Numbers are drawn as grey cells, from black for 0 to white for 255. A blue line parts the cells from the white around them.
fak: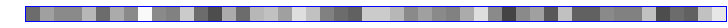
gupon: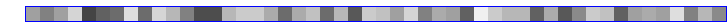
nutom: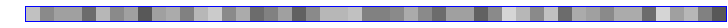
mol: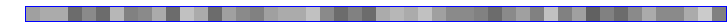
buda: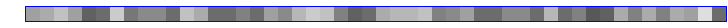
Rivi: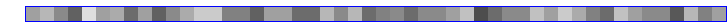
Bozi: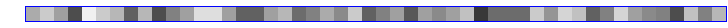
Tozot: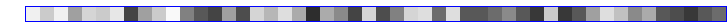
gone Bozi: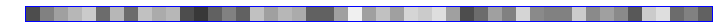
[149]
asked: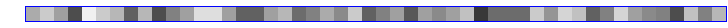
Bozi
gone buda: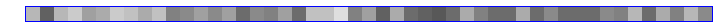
[119]

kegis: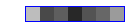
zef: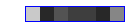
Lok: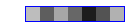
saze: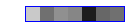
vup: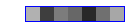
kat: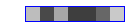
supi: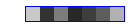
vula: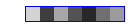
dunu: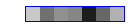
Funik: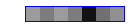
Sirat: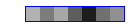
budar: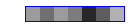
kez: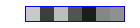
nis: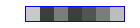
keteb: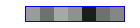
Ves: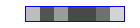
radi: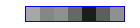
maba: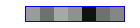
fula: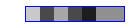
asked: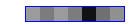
Funik
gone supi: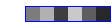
[51]
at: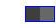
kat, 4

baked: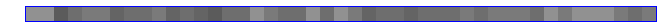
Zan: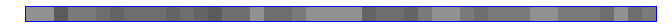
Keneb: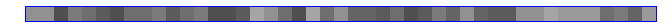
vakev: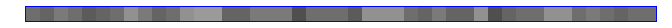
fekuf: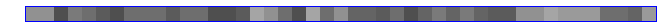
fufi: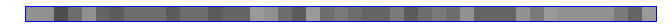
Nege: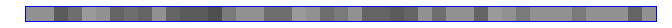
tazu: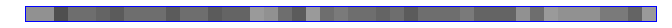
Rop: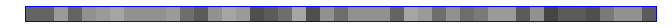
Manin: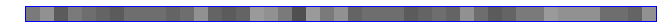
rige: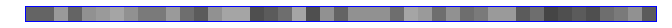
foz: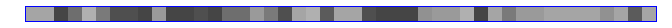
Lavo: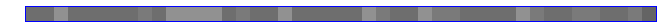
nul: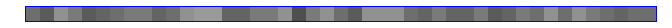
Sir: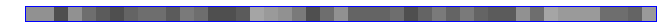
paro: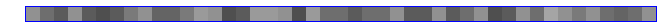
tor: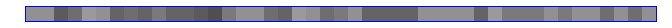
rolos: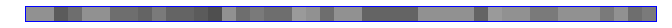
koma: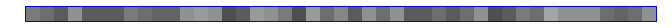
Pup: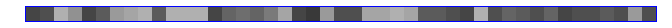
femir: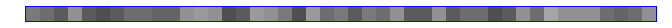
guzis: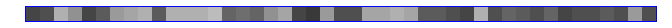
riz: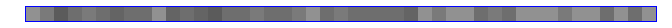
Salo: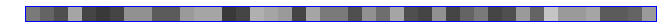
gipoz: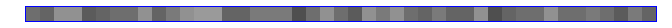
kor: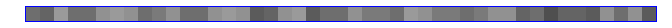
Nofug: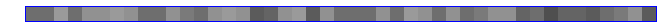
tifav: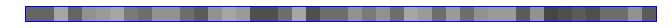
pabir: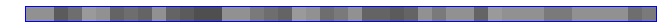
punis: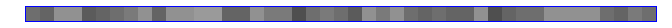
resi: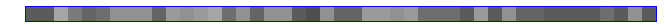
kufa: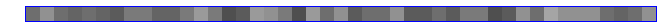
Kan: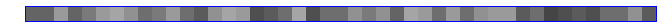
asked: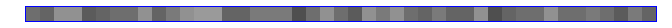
gipoz
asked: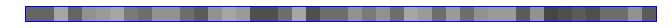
tifav
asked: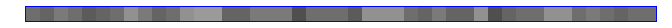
vakev
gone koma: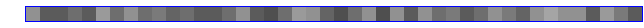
[134]
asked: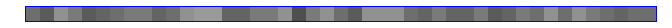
nul
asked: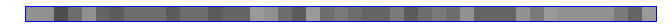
fufi
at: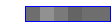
baked, 21

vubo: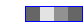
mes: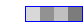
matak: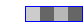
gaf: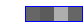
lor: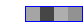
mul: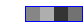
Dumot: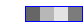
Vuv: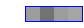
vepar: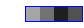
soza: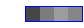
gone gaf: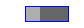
[91]
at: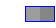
soza, 2

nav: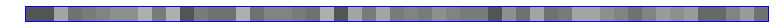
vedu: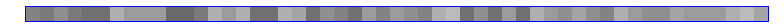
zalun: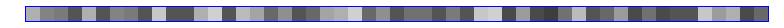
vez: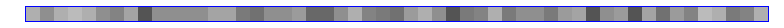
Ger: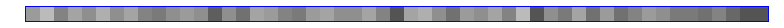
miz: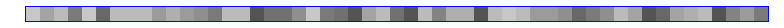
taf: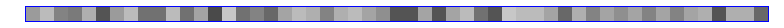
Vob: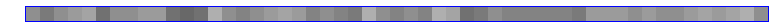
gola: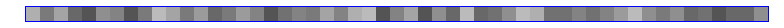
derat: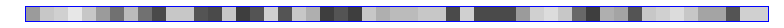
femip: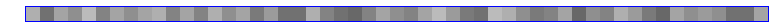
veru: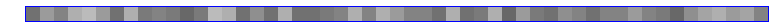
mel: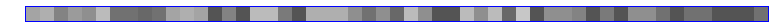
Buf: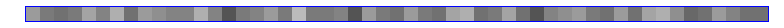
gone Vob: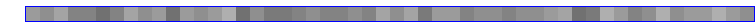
[104]
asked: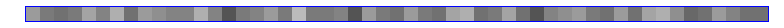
Buf
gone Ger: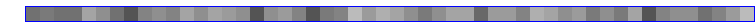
[94]
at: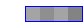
taf, 41
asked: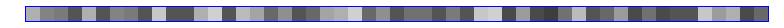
zalun

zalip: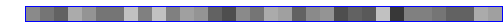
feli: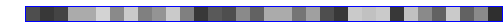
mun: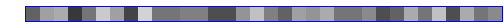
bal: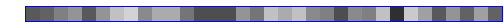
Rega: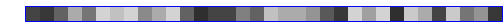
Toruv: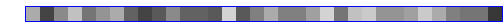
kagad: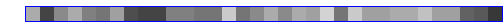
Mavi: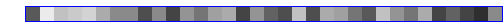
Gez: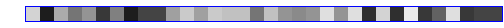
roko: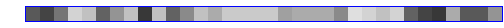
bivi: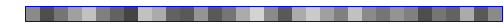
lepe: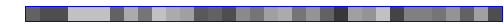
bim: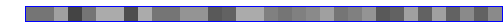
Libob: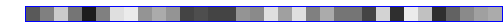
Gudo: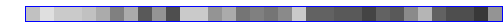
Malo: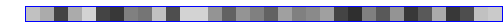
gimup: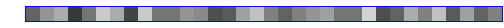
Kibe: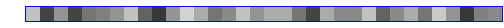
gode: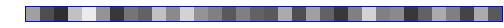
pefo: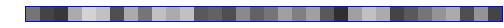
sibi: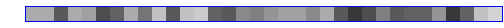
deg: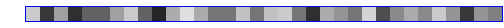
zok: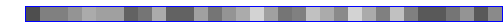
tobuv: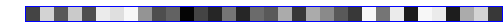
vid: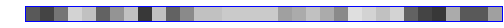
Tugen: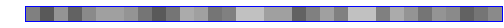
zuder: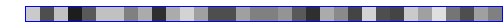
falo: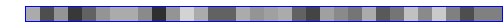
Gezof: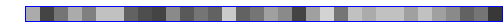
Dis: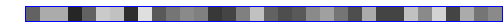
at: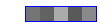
bivi, 29
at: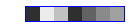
Libob, 26
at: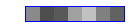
gimup, 12
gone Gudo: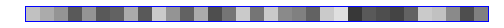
[181]
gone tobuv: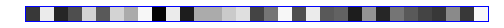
[107]

